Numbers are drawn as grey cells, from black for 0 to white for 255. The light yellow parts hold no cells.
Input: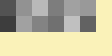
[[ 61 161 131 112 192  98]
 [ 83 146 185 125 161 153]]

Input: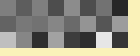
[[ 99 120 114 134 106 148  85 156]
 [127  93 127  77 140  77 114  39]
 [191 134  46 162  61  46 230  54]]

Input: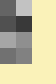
[[ 80  57]
 [100 194]
 [113 129]
 [166 143]]

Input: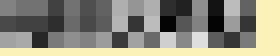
[[ 73  65  65  46 106  73  92 181  53 188   4  86 130   4 156  53]
 [130 114 114  65 114  79  98 175 149 175  46  33 143  19 188  98]
 [162 169  39 122 143 130 156  59 162 106 207 136 222  92  53 122]]

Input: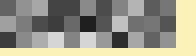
[[ 61 138 173 213 132 213 153  45 167  99 146]
 [ 99 146 167  68  68 138  76 132 180  92 118]
 [160 124  76  61 105  31  84 193 112 118  84]]

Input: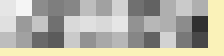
[[189 161 105  91 202 146 168 183 134  98 210 120  71]
 [224 154 196 112 217 224 217 230 146 183 175 140  48]
 [230 245 140 126 134 189 161 210 112  98 175 202 175]]

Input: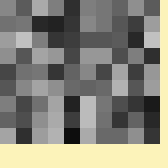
[[ 69 113 119  54  99 134  69 164  62 150]
 [ 85 134 164 142 106  99 106 178  85 157]
 [ 99  77 142 170  62 186 113  54  99  40]
 [113 119  40  34  54 134 119  85  62 157]
 [127  69 113 164  34 186 119  77  54  26]
 [134  91 170 127  46 127 119  99 142  91]
 [142  85 164 150  69 150 150  77 127  46]
 [157 193 127  54  62  85  85  91  40 193]
 [164  46 157 178  12 170 106 106 142  54]]

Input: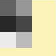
[[ 40  69]
 [ 99 150]
 [236 186]]

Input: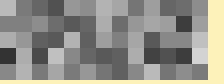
[[ 52 173  73 192 136 102  88  96 173  66  81  60 211]
 [128 128 142 110  88 102 173 110 150 166 158  60 158]
 [136 179 122 166 122 150 116  96 136 186 116 142 122]
 [173 150  96  88 179  96 158 128 166  88 136 136 192]
 [186 122 102  81 150 142 179 166 116 158 102 110 142]]
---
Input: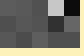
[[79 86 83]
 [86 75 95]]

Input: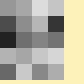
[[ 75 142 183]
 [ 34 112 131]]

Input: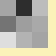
[[116 158 169]
 [222 179 164]]

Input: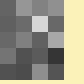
[[ 96 107 214]
 [104 128  97]]

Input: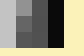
[[195 101  80]
 [195  86  81]]

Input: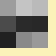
[[ 75  42  40]
 [ 33 137 153]]
